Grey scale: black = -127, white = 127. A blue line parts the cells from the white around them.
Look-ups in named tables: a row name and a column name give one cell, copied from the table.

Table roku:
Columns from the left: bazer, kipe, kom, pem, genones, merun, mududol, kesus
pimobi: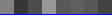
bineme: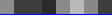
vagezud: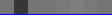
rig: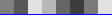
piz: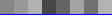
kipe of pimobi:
-72
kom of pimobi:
-50
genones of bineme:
10
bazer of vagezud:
-11
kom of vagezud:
-11
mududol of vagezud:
-7
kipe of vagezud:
-72
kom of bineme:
-65
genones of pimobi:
-39
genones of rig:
-26
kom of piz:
50
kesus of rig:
97
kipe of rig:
-40
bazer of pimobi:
1
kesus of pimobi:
-60
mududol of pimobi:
-40

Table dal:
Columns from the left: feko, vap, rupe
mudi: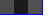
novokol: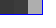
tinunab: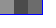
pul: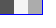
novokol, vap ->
-67
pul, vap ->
117
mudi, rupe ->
-47
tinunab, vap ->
-52
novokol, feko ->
-71
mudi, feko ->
-50
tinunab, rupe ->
-19
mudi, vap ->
-100
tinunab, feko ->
17
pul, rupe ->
44
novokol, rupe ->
46
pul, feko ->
-42

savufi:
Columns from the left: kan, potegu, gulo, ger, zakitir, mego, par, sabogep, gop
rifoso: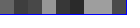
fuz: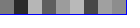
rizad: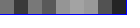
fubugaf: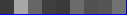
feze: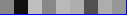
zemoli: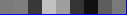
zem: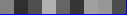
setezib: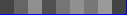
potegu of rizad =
-70
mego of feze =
46
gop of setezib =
-60
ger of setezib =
-47
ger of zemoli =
65
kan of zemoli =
-4
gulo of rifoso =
-55
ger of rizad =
-38
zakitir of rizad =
21
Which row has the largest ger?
zemoli

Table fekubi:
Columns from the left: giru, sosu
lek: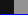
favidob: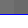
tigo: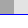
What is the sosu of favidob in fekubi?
-21
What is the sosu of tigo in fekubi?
99
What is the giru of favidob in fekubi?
-14
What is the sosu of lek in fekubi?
19
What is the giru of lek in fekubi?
-109
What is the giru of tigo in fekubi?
38
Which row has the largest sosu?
tigo

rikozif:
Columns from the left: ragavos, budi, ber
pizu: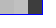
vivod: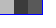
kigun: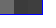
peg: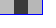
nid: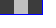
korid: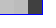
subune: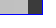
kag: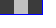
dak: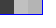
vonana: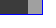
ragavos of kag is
-67
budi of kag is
65
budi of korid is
60
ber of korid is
-63
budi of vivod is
-68
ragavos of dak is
-65
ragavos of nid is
-67
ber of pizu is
-66
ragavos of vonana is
-68
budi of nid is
64
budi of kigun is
-68
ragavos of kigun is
-20

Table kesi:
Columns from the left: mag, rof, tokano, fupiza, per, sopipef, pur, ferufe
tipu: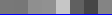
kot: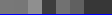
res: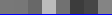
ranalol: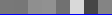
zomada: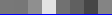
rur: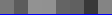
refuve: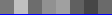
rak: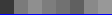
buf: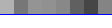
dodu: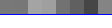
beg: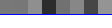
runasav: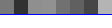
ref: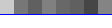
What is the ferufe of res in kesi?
4
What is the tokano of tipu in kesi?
15
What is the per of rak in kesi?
-14
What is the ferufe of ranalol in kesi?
4
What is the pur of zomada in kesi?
-57
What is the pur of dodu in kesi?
-57
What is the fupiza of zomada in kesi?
99
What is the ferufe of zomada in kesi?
4
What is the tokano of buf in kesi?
20
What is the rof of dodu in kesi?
-8
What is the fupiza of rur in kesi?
17
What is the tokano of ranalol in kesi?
15
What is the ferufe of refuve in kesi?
-21
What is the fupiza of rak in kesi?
-2
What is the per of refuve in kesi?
32
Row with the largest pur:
rak

